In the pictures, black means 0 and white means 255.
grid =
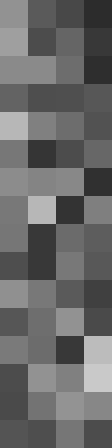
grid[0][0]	146
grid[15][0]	84
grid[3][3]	87
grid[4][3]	82
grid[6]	[140, 132, 136, 48]
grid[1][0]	159
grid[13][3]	201
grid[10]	[144, 120, 90, 64]
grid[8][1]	56
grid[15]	[84, 78, 118, 76]
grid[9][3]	88
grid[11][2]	146
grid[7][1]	183
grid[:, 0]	[146, 159, 138, 99, 183, 119, 140, 120, 118, 78, 144, 86, 122, 76, 74, 84]
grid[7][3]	127

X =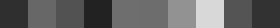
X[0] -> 47
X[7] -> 216
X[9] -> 50

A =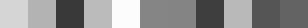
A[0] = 213
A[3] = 187
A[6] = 132
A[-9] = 57

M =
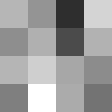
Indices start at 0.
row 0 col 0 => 182
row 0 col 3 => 212
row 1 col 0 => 142
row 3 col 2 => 171

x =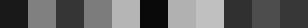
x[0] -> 25
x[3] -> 124
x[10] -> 55
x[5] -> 9

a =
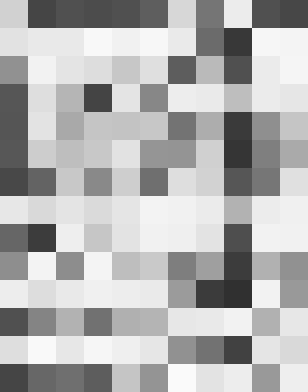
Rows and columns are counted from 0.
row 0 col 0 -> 209
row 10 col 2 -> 233
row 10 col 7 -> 59
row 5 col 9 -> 127
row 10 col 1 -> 221
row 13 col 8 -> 237
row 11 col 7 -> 233
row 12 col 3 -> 246
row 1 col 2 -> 233
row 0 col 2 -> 80
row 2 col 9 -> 235
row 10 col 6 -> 155
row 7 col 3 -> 218
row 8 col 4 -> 227
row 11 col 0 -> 80
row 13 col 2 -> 111
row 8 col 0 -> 102
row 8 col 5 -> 241
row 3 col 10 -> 230
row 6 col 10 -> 224
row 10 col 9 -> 242
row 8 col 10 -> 241
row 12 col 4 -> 239
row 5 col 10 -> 170
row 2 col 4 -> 199
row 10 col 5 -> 234
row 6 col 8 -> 86
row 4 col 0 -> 85
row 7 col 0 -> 231
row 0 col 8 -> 236
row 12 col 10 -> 217
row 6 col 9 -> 118
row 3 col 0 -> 86
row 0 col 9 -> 80
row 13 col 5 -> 148
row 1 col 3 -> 248

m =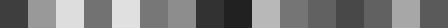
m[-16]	62
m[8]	33
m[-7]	184
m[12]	72
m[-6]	117

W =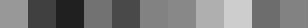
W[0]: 152
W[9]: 109
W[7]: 175
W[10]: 130

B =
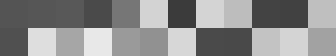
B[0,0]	84
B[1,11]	162
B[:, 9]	[67, 195]
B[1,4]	154
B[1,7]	74
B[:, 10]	[65, 212]

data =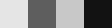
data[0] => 229
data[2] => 200
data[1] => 94

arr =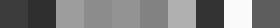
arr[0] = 60
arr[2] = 157
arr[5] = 130
